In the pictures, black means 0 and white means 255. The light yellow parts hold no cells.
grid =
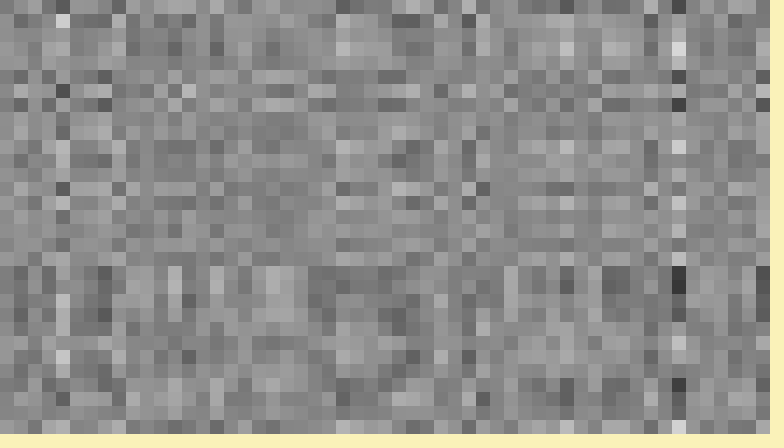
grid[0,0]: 123
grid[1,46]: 94
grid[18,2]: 121
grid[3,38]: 162
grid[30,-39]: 136
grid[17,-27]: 150
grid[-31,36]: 147
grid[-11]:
[125, 116, 145, 110, 140, 142, 128, 105, 121, 163, 157, 140, 179, 126, 132, 175, 137, 119, 148, 173, 158, 142, 118, 121, 106, 120, 121, 114, 132, 142, 151, 139, 126, 142, 114, 124, 167, 133, 118, 135, 94, 136, 155, 98, 104, 124, 149, 119, 55, 144, 160, 147, 143, 163, 86]
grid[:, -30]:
[112, 156, 147, 162, 151, 125, 130, 124, 140, 136, 165, 143, 152, 128, 162, 136, 144, 127, 158, 124, 120, 143, 131, 147, 154, 159, 139, 116, 122, 130, 165]
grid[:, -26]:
[175, 95, 129, 113, 129, 135, 175, 132, 149, 158, 105, 117, 121, 167, 106, 154, 139, 157, 114, 131, 142, 108, 121, 116, 129, 97, 121, 154, 167, 145, 109]
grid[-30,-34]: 147
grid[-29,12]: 118
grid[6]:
[137, 170, 152, 148, 80, 145, 163, 173, 117, 129, 118, 159, 118, 182, 145, 128, 140, 139, 138, 119, 113, 136, 168, 161, 127, 130, 144, 151, 162, 175, 145, 106, 146, 176, 144, 156, 112, 125, 133, 124, 137, 126, 119, 158, 150, 150, 166, 149, 170, 121, 128, 122, 162, 130, 182]
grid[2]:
[143, 136, 136, 147, 152, 128, 134, 139, 151, 118, 130, 132, 118, 139, 145, 119, 147, 148, 141, 127, 136, 142, 146, 137, 160, 147, 150, 143, 125, 129, 129, 141, 142, 127, 163, 146, 128, 140, 146, 149, 163, 140, 139, 159, 152, 148, 123, 145, 173, 130, 125, 139, 127, 123, 153]
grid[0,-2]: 158
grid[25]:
[150, 122, 117, 149, 197, 130, 121, 128, 173, 134, 149, 117, 134, 99, 132, 125, 136, 151, 130, 135, 151, 136, 120, 128, 170, 159, 144, 144, 122, 97, 124, 173, 138, 96, 146, 128, 147, 157, 159, 154, 169, 153, 146, 145, 150, 135, 103, 141, 164, 155, 135, 149, 112, 131, 129]
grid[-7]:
[150, 156, 128, 160, 145, 143, 147, 166, 153, 135, 133, 136, 119, 134, 134, 119, 129, 149, 123, 117, 125, 130, 142, 153, 158, 154, 144, 160, 152, 129, 130, 147, 146, 131, 137, 140, 125, 150, 157, 137, 164, 145, 124, 158, 161, 141, 132, 151, 191, 149, 130, 134, 137, 129, 168]
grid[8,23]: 153
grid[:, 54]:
[119, 121, 153, 172, 161, 95, 182, 86, 163, 160, 160, 122, 148, 148, 154, 160, 164, 137, 156, 80, 86, 96, 92, 131, 168, 129, 115, 98, 129, 119, 167]
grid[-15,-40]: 118
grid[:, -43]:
[165, 127, 118, 102, 122, 159, 118, 166, 126, 138, 114, 132, 126, 152, 119, 131, 115, 148, 122, 174, 179, 162, 155, 125, 119, 134, 141, 168, 165, 158, 110]
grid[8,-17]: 143
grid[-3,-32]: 150
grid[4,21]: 132
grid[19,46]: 135
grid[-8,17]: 147
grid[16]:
[142, 146, 139, 149, 135, 132, 141, 150, 145, 118, 125, 138, 115, 150, 147, 118, 146, 148, 140, 122, 129, 140, 153, 144, 154, 144, 149, 146, 134, 139, 132, 132, 145, 138, 161, 148, 122, 137, 145, 143, 160, 136, 133, 162, 154, 149, 133, 148, 179, 128, 124, 134, 135, 123, 164]
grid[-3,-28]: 140
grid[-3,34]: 95
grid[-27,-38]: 149
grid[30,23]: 145
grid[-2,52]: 145
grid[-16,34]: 132
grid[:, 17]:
[118, 150, 148, 159, 149, 128, 139, 125, 142, 136, 158, 143, 148, 128, 155, 138, 148, 130, 153, 123, 119, 134, 132, 147, 149, 151, 139, 120, 123, 129, 158]

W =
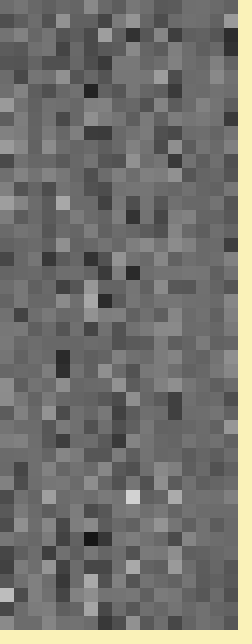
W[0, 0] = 109
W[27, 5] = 103
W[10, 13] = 92
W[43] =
[72, 108, 124, 126, 95, 101, 165, 72, 108, 87, 111, 103, 116, 105, 113, 101, 98]
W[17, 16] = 62
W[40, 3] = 149
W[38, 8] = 118
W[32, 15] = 94
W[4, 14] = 105
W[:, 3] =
[96, 82, 116, 117, 80, 113, 80, 113, 114, 122, 140, 104, 132, 77, 91, 91, 86, 97, 56, 96, 106, 104, 121, 107, 104, 106, 126, 107, 122, 147, 87, 88, 101, 130, 118, 159, 93, 135, 124, 62, 149, 109, 112, 126, 133]
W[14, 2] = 108
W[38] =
[119, 109, 104, 124, 66, 98, 22, 55, 118, 126, 114, 105, 75, 133, 114, 109, 106]
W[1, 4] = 146
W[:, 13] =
[111, 113, 95, 109, 110, 107, 109, 107, 117, 108, 92, 114, 85, 113, 104, 130, 105, 129, 111, 118, 87, 112, 107, 108, 101, 104, 98, 118, 112, 109, 103, 116, 92, 94, 113, 111, 115, 96, 133, 95, 109, 117, 98, 105, 100]
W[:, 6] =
[137, 97, 74, 74, 78, 103, 35, 128, 144, 60, 106, 116, 79, 82, 107, 107, 126, 104, 50, 100, 151, 168, 146, 69, 108, 95, 96, 106, 98, 103, 81, 109, 86, 106, 142, 110, 75, 138, 22, 119, 71, 170, 142, 165, 108]
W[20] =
[109, 120, 96, 106, 65, 86, 151, 100, 100, 117, 97, 139, 88, 87, 112, 100, 85]
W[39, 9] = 82
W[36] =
[89, 122, 107, 93, 106, 125, 75, 87, 119, 125, 111, 120, 101, 115, 108, 108, 108]
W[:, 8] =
[93, 123, 97, 92, 120, 119, 86, 100, 117, 105, 105, 82, 127, 114, 119, 126, 108, 104, 148, 127, 100, 91, 128, 82, 82, 129, 107, 146, 76, 65, 80, 57, 124, 89, 82, 117, 119, 106, 118, 110, 112, 129, 116, 108, 78]
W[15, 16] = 88
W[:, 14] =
[112, 111, 98, 95, 105, 109, 107, 130, 121, 110, 116, 94, 101, 102, 104, 101, 94, 106, 106, 117, 112, 111, 113, 109, 123, 99, 104, 108, 104, 110, 108, 107, 102, 106, 95, 114, 108, 114, 114, 98, 92, 91, 87, 113, 113]
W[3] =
[92, 88, 112, 117, 68, 105, 74, 89, 92, 137, 101, 92, 127, 109, 95, 105, 50]
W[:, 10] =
[110, 102, 87, 101, 103, 118, 102, 82, 122, 123, 115, 110, 128, 117, 116, 115, 92, 138, 106, 110, 97, 106, 112, 122, 92, 107, 120, 106, 103, 111, 120, 116, 115, 111, 81, 96, 111, 124, 114, 122, 99, 115, 96, 111, 88]
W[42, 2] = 128
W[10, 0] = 155
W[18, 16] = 129
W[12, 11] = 125
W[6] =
[111, 131, 94, 80, 104, 113, 35, 98, 86, 119, 102, 95, 58, 109, 107, 114, 110]
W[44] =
[138, 108, 108, 133, 113, 114, 108, 56, 78, 145, 88, 110, 71, 100, 113, 107, 86]
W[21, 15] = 106

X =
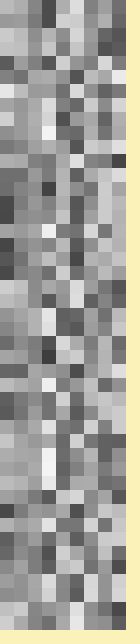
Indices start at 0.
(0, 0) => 186
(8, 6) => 168
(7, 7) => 139
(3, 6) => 148
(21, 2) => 141
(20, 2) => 139
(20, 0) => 205
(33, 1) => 156
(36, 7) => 199
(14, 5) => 86
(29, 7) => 192
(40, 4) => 189
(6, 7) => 99
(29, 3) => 114
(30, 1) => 145
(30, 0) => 167
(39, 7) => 192
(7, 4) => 128
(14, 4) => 175
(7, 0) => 164
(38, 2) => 155
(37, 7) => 116
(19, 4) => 205
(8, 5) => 154
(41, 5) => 101
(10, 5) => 85
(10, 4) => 157
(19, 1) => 128
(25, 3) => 62
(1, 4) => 208
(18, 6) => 179
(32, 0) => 173
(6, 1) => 188
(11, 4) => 169
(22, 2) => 178
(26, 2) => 166

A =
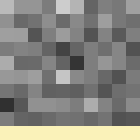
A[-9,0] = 186
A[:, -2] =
[120, 120, 89, 134, 134, 82, 110, 106, 82]
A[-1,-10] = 124
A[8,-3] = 115
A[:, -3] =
[127, 158, 131, 111, 150, 104, 84, 131, 115]
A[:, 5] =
[180, 137, 131, 101, 52, 137, 95, 125, 113]
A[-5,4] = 99
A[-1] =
[124, 100, 97, 106, 115, 113, 104, 115, 82, 86]
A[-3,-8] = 132
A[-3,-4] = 113
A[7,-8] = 145
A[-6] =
[124, 131, 127, 100, 67, 101, 126, 111, 134, 82]
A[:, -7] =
[124, 142, 127, 100, 133, 112, 97, 145, 106]
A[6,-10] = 117
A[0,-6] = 205
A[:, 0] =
[186, 145, 159, 124, 172, 152, 117, 48, 124]
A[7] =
[48, 87, 145, 145, 140, 125, 173, 131, 106, 139]
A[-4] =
[152, 149, 158, 112, 197, 137, 126, 104, 82, 123]
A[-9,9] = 160
